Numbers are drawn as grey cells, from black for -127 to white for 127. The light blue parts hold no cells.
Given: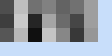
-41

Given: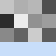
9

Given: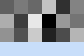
18

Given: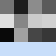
-118

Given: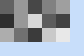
45

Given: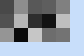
21
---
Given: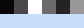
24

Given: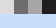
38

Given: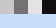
72

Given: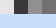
16

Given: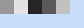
65

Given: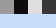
26

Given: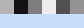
52

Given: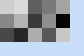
78
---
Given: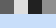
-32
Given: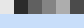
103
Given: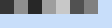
-74
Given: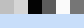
63
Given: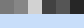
-7
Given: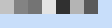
66
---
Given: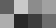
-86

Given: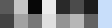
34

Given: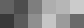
-36

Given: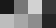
39

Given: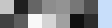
-34

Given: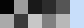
-69
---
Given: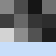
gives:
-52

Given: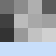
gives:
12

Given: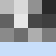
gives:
89

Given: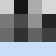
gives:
-105

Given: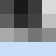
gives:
-102

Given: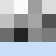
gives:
122

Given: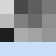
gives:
-54

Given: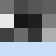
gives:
-55

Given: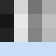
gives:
85
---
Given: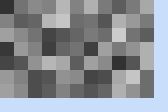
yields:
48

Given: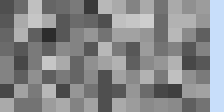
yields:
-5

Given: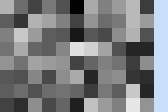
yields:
-82

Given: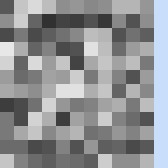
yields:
34

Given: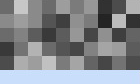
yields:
-27

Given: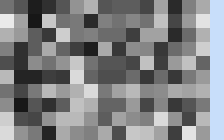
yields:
-6

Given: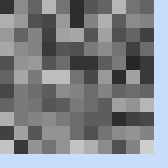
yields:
-55

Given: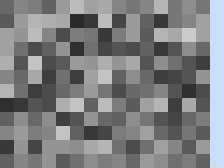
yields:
-37
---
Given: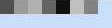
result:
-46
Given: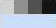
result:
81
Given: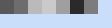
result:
-39
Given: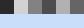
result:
-85
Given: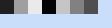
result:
-95
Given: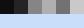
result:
-113
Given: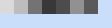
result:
90
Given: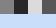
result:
2
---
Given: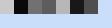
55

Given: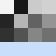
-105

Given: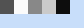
8

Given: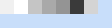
20

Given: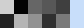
-25

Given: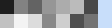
44

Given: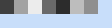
-83

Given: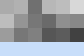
55
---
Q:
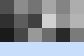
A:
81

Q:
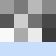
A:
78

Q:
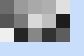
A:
89

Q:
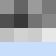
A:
-70

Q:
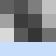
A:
-67

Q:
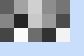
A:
73
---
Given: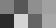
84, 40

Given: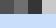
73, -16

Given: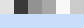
120, 98

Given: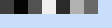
111, 49

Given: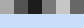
70, 42

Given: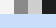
116, 79

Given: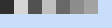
85, 63

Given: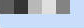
95, 57

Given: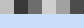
79, 64
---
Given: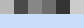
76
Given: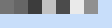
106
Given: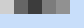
79
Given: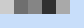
76
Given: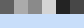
84
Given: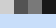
79
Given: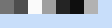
122
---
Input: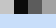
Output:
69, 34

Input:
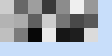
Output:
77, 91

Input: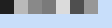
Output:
-96, 23

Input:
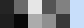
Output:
-90, -71

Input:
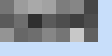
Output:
-10, -31

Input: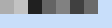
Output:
45, -21

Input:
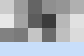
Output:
76, 91

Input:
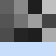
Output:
-31, 42
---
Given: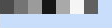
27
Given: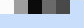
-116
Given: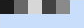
87
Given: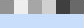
38
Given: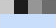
22
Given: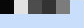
-50
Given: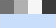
118
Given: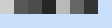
-51
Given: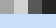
-39
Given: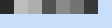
46
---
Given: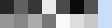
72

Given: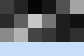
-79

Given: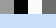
-18

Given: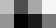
-6

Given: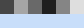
94

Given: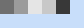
-71

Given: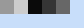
-24

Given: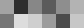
71
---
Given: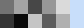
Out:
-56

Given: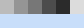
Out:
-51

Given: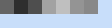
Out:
63

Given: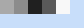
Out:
-95

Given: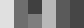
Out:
56

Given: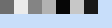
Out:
-121
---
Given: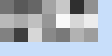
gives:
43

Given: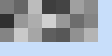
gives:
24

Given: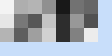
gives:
-7

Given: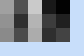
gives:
-80

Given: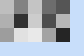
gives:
-78

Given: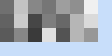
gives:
75

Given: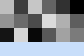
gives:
-20
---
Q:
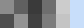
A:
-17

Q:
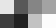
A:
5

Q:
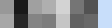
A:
-10

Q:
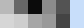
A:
11

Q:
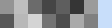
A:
-74

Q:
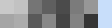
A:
-4
